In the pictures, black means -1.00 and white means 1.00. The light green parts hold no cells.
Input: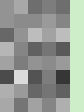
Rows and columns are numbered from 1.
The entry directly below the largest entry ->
0.21
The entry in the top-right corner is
-0.14
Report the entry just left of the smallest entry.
-0.02
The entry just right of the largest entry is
-0.35
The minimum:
-0.58
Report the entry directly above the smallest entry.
0.21
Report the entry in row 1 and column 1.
0.15
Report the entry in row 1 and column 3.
-0.14
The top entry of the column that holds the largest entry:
0.32
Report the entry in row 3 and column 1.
-0.19
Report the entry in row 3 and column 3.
0.48
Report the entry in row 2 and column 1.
0.15

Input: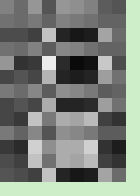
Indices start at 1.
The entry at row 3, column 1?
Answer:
-0.40
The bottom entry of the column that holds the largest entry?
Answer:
0.52
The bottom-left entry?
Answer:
-0.34
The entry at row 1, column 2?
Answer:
-0.16
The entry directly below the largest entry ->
0.41
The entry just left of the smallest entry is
-0.66
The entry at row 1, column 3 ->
0.18
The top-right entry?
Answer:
-0.34
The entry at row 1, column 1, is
0.01
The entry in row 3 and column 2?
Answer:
-0.40
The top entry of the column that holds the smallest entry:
0.12
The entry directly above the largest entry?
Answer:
-0.28
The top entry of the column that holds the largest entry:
-0.34
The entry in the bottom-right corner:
-0.16
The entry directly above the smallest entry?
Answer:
0.01
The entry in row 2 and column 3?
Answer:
-0.05
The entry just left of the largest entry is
-0.55
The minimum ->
-0.92
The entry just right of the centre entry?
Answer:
0.06
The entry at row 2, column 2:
-0.16
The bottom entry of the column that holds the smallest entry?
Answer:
-0.82
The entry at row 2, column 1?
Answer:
-0.11

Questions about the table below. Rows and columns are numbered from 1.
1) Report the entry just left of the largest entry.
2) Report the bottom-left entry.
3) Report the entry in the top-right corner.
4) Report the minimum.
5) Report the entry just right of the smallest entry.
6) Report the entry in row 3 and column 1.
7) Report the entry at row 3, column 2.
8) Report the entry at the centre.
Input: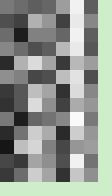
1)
0.06
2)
-0.55
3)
-0.26
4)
-0.83
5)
0.49
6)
-0.15
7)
-0.77
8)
0.29

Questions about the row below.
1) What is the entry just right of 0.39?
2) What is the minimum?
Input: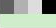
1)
0.73
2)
-0.99

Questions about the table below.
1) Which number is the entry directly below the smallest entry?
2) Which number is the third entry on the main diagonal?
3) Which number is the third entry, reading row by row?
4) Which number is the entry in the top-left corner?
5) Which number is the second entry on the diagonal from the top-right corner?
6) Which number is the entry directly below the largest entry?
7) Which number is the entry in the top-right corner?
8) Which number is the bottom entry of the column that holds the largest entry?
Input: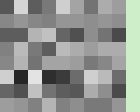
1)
-0.37
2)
0.41
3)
-0.27
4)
-0.32
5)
0.17
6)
0.51
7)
0.23
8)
0.01

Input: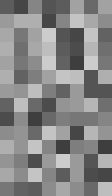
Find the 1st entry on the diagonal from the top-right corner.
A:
0.27
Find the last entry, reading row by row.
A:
0.49
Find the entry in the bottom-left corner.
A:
-0.07
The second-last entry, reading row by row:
-0.18
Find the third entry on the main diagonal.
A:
0.27
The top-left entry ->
-0.28
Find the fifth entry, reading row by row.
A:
-0.28
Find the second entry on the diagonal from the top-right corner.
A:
0.32
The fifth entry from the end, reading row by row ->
0.10
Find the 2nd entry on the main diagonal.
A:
0.37
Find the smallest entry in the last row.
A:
-0.28
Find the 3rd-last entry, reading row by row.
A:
0.10
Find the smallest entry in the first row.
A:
-0.45
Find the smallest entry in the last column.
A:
-0.51
